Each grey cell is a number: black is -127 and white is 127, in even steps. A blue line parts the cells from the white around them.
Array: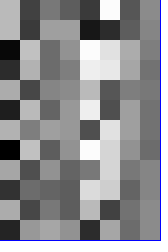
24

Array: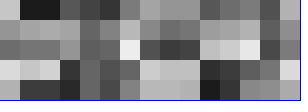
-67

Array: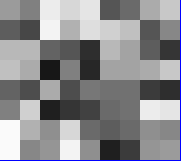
7

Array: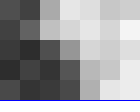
-75

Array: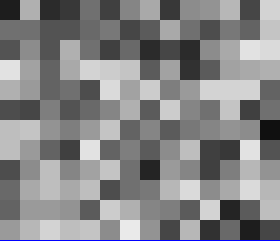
55

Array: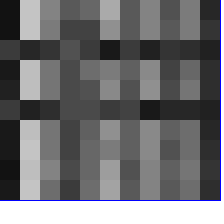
68

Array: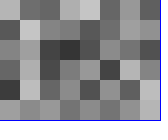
11

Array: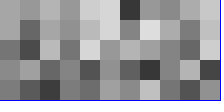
-37
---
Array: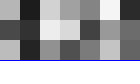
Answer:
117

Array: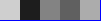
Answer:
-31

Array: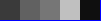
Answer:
64

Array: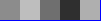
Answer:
-80

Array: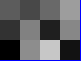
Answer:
-22

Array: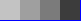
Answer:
-4

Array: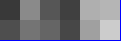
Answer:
47

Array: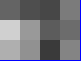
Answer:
-56

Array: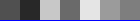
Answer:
27

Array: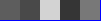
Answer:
-74
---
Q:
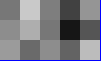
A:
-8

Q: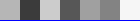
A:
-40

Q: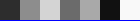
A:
-20

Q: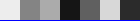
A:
-106

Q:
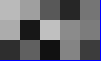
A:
64

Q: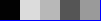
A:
56
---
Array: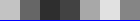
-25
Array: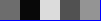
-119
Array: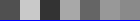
73
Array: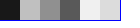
64
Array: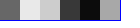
105
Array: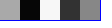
-121
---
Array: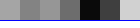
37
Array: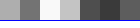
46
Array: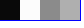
-118
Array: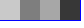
73
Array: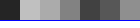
-90
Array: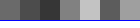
-21
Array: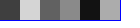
-64
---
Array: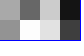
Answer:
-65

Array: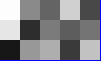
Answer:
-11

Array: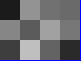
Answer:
-8

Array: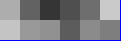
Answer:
-1

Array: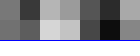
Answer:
6

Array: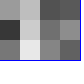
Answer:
13

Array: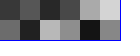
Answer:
7

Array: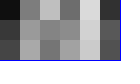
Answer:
-39
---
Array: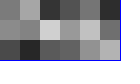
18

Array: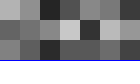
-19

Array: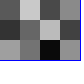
-117

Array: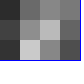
7

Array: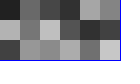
-15

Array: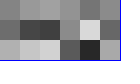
-87

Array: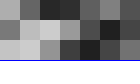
-58

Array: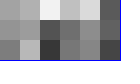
6
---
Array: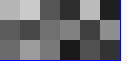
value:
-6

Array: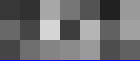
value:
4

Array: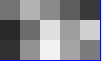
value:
114

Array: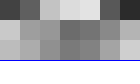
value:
16

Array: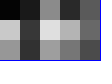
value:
30

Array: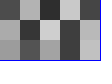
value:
35
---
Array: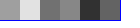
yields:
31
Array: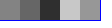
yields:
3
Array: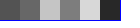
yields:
-44
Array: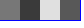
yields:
-8
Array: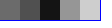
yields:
-20
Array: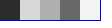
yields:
-83
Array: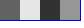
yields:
-29
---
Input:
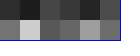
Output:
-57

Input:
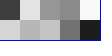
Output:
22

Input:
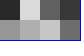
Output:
-31

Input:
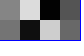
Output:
-125

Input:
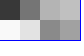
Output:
52

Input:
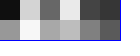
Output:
-24

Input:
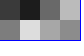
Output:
-22
